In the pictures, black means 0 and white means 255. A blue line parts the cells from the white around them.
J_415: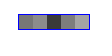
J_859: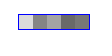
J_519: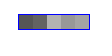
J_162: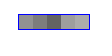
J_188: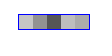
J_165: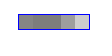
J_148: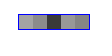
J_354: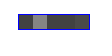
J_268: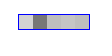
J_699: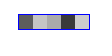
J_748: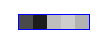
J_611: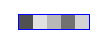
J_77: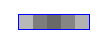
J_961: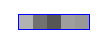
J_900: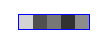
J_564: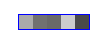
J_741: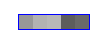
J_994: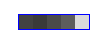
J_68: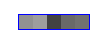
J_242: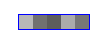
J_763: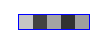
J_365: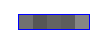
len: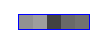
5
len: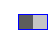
2
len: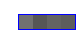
4
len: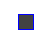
1

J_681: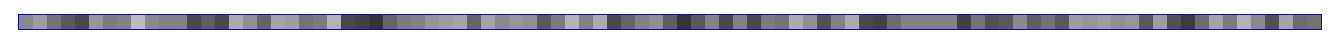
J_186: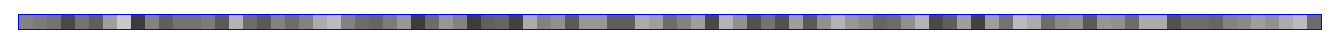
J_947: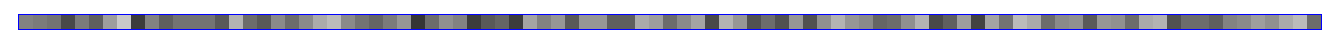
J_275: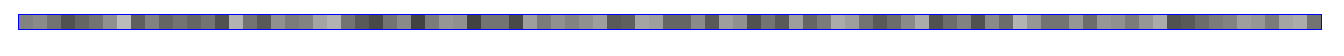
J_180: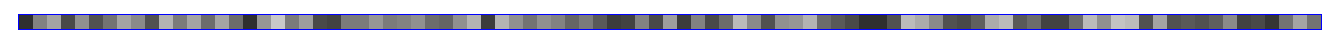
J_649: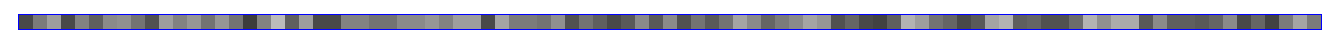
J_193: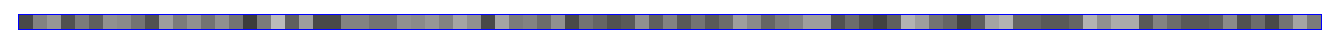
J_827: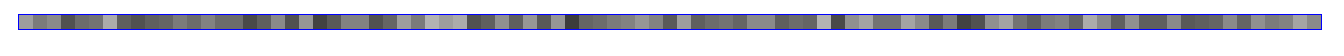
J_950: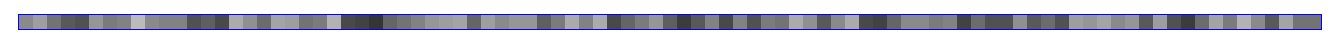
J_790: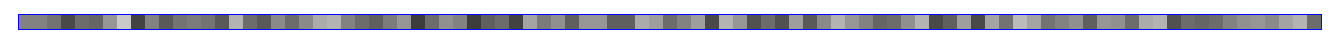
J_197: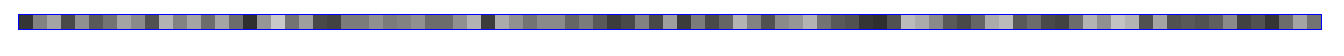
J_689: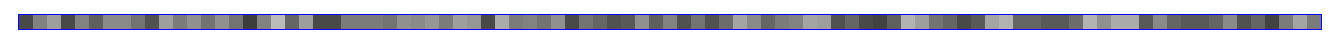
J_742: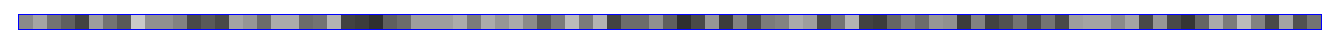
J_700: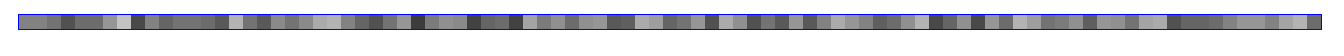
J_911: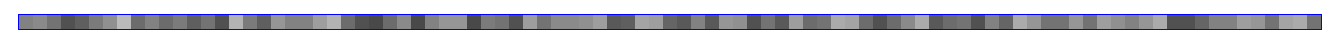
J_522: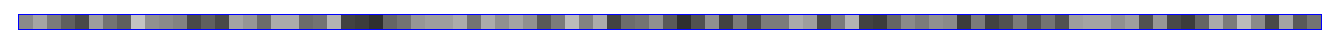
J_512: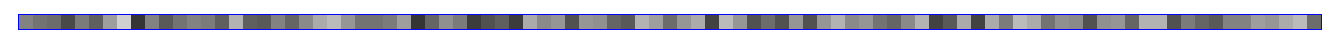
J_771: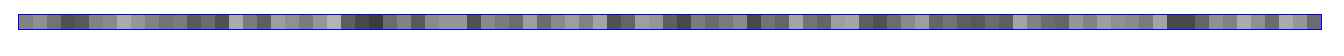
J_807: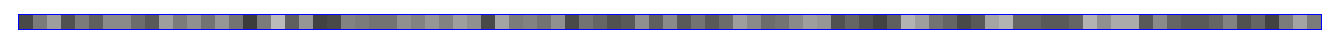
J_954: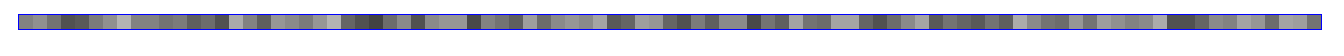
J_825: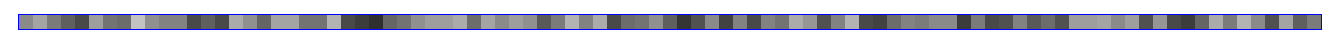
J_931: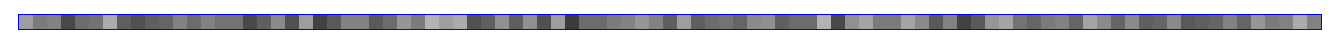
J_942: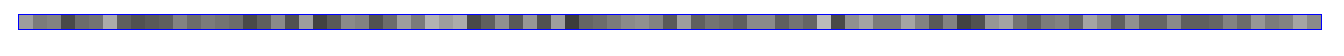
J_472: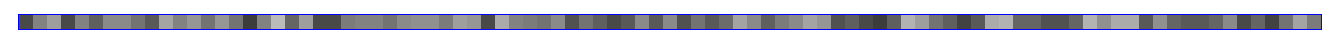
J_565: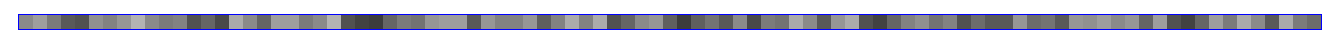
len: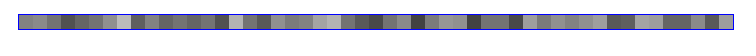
51
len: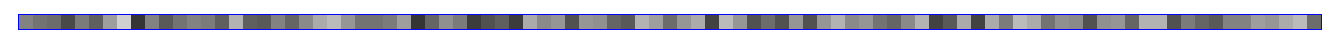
93
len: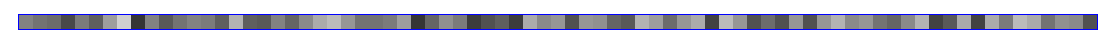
77
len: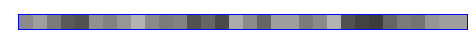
32

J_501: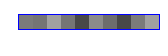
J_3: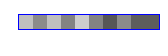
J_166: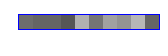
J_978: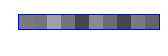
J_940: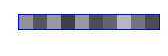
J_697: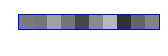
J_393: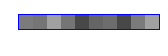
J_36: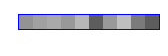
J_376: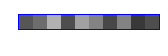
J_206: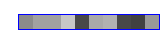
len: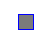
1
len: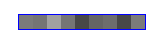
9
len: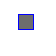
1
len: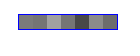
7
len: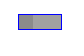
3

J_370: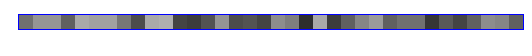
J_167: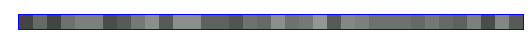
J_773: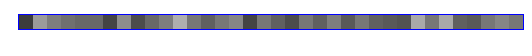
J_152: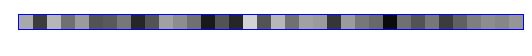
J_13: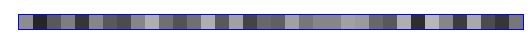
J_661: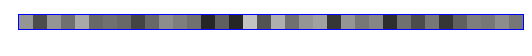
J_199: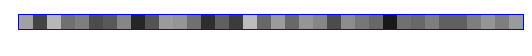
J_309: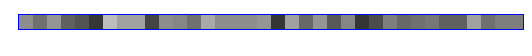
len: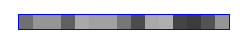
15
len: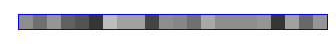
22

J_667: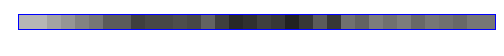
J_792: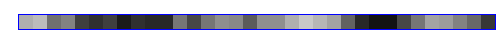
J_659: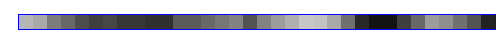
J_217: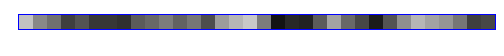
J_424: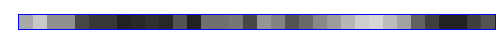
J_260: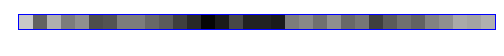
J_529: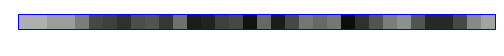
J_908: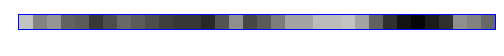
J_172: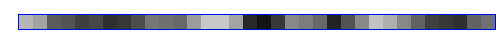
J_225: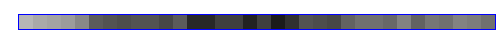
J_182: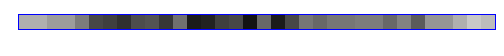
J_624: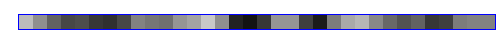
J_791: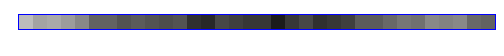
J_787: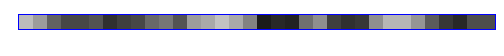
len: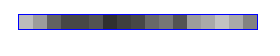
17
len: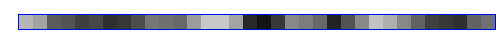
34

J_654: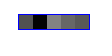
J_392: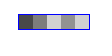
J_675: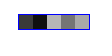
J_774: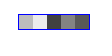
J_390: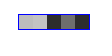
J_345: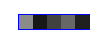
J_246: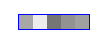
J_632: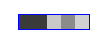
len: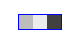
3
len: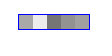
5
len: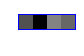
4

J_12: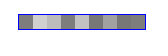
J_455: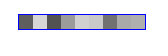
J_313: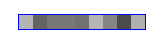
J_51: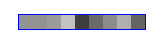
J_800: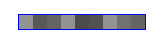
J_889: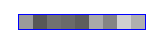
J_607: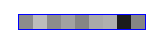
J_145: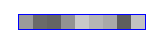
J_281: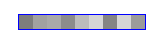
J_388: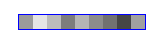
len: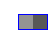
2
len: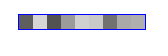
9

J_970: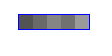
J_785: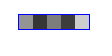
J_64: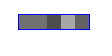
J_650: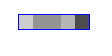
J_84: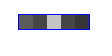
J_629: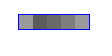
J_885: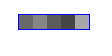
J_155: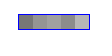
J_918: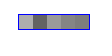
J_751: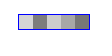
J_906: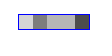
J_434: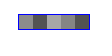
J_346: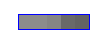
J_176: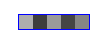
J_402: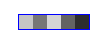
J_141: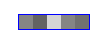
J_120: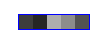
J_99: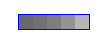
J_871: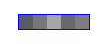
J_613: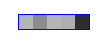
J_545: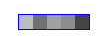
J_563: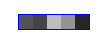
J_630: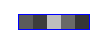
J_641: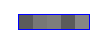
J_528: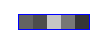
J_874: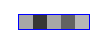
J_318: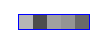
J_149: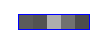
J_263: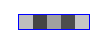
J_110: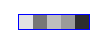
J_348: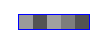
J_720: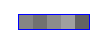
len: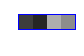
4
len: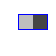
2
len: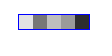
5

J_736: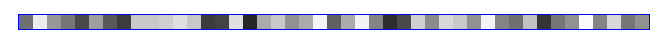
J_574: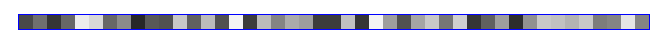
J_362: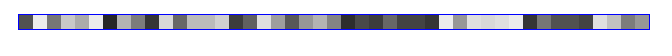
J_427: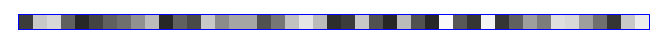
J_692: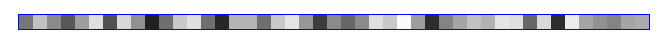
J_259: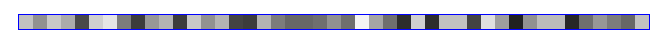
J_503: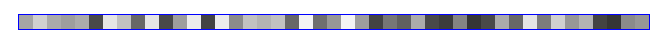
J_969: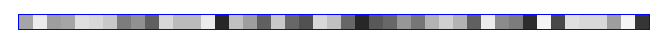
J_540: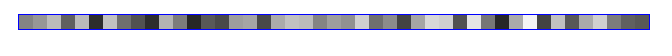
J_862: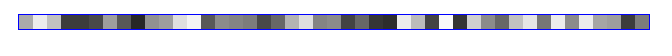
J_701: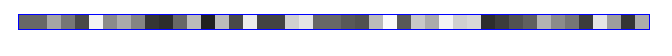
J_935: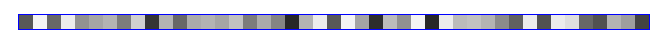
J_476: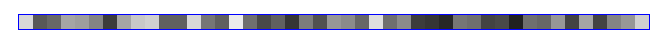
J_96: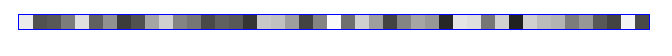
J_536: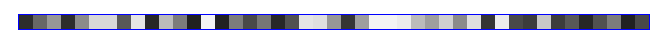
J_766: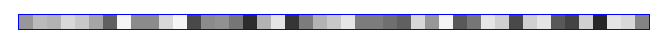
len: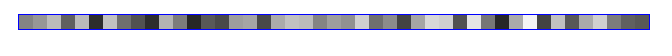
45
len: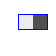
2
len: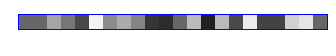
22
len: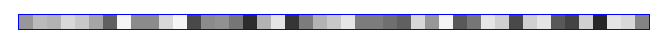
45

